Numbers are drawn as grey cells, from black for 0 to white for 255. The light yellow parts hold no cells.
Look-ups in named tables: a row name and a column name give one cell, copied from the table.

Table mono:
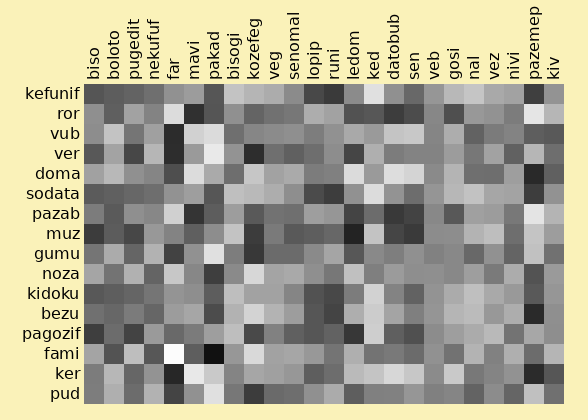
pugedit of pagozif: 67
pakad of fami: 17
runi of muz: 103
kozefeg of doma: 198
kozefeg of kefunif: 181
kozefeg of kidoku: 162
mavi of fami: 94
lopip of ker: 94
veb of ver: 131
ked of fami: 115
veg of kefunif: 172
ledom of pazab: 68
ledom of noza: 192
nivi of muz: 110
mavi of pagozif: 123
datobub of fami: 121
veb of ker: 139
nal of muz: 179
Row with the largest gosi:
ker

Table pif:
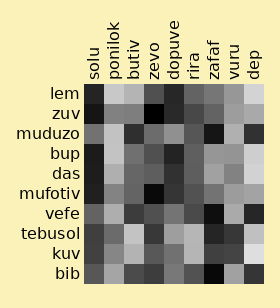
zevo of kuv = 88
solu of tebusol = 63
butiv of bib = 75
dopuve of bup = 35
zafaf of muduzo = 21
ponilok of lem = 200
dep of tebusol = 192
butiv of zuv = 126
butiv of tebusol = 195
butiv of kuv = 179
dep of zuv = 169
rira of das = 94
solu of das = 29
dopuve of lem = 39
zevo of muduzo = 108
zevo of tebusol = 56
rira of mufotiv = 82
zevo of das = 94
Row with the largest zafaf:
das

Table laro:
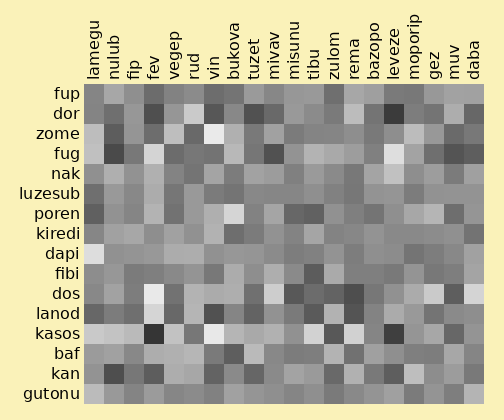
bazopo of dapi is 143
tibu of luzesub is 143
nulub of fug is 74
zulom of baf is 179
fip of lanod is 111
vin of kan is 99
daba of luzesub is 147
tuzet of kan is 102
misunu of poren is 103
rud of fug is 119
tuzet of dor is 81
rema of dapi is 125
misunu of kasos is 145
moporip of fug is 163
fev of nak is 176
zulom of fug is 169
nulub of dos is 162
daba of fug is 94
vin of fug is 115

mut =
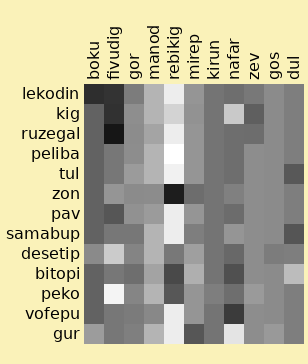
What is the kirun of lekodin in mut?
116
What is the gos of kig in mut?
139
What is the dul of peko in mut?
126
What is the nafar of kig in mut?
201
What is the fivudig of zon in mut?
149
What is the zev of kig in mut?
95
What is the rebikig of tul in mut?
241
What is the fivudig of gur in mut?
119
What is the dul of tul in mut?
88
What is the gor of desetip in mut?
132
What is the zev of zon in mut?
141
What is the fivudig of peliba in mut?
119
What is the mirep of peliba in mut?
149
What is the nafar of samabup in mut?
149
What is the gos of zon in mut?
139
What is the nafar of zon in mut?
128
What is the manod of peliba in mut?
180
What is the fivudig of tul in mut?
119
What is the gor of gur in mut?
127
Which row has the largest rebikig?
peliba

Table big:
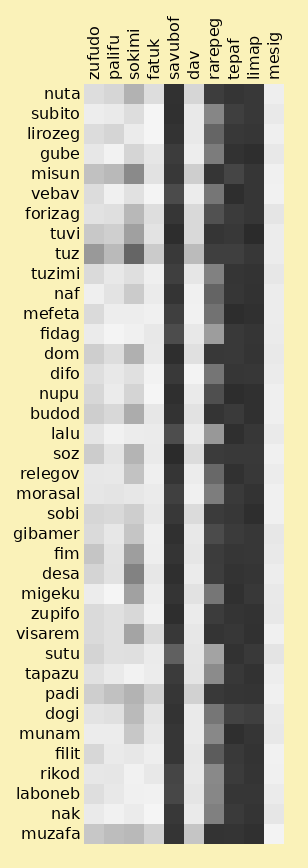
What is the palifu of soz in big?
228
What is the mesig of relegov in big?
236
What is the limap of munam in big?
53
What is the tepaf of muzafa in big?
52
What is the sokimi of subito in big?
221
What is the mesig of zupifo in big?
232
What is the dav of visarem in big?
231

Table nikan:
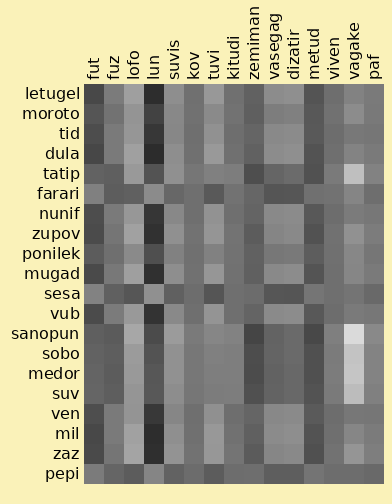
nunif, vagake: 123
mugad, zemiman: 96
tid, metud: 89
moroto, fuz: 114
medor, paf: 131
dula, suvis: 142
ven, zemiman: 101
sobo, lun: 83
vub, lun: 51
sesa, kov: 109
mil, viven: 111

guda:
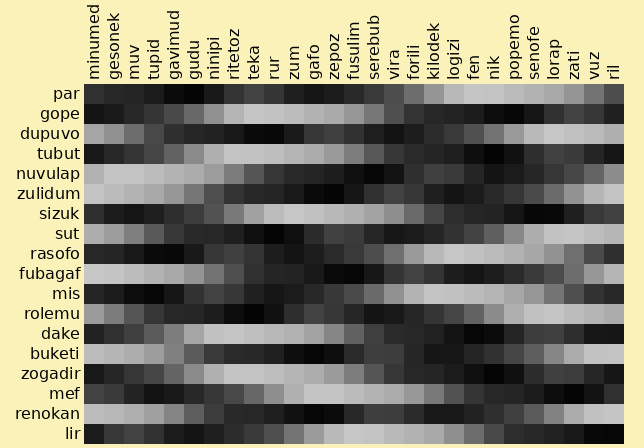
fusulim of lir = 198
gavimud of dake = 125
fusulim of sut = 59
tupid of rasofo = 10
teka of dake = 191
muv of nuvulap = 195
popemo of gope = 6
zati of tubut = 58
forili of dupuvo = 29
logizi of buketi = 23
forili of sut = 27
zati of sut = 197
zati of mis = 79
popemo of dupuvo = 153
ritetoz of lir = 44
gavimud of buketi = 128
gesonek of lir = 56
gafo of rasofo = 29
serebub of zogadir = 85
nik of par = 195

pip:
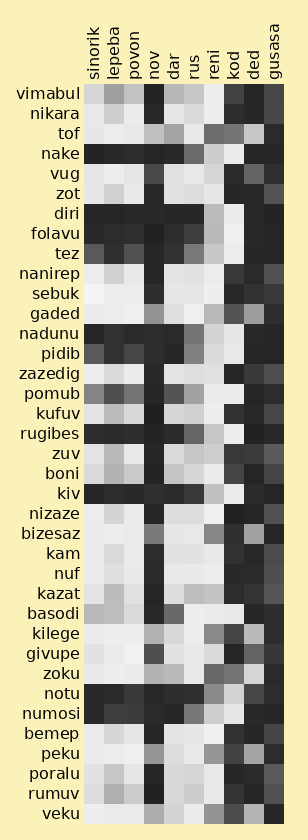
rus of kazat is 189
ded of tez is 39
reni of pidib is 219
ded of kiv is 43
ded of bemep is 39
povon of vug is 229
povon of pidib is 70
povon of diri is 40
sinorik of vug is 229
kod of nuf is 41
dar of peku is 221
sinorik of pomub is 132
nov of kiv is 48
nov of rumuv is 34

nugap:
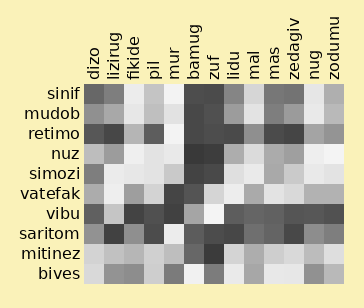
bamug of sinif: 77
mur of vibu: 65
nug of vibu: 87
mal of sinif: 214
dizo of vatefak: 172
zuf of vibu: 244
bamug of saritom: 92
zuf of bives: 124
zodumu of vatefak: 178

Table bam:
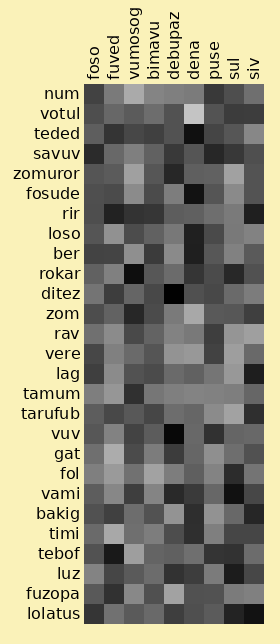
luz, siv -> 71
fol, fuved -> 154
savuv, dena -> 85
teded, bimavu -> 64
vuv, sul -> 101
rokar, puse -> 75
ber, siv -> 90
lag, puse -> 117

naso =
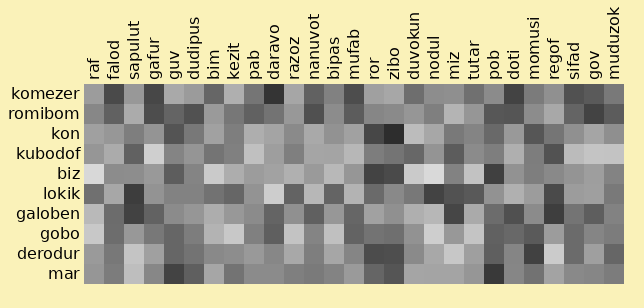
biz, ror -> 67
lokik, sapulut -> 61
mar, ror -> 101
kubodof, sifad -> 187
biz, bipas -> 184
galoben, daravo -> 100
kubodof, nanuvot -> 165
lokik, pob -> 146

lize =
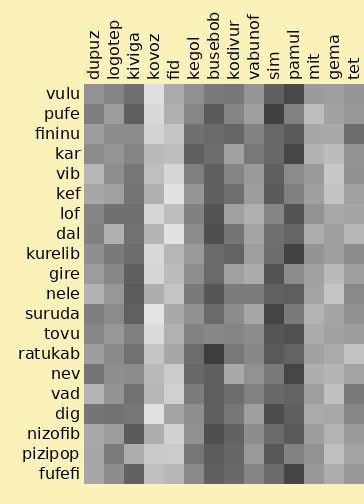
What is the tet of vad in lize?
122
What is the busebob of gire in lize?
106
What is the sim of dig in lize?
77
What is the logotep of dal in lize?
176
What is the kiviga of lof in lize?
112
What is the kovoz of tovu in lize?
218
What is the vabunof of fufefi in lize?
133
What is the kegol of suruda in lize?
145
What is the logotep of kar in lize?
149
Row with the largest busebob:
tovu

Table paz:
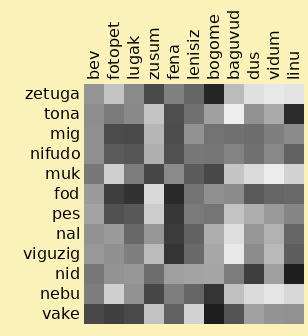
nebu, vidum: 229
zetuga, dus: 224
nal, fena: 59
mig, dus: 109
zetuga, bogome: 37
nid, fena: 159
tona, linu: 44
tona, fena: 78
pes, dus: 174
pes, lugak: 88
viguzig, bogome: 167
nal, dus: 151
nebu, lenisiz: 101
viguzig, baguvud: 233
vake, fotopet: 64
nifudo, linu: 98
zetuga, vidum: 232
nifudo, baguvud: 131
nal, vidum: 177

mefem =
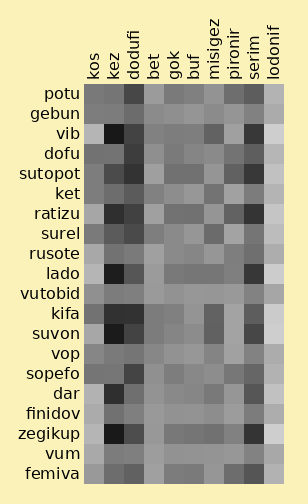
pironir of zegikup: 129
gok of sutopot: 113
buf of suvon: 140
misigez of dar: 121
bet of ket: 129
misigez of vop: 132
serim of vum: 130
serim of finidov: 124
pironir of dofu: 115
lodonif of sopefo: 178
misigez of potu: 147
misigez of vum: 148
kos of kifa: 114
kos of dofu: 114
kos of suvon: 167
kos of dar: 178
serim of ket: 124
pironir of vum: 151

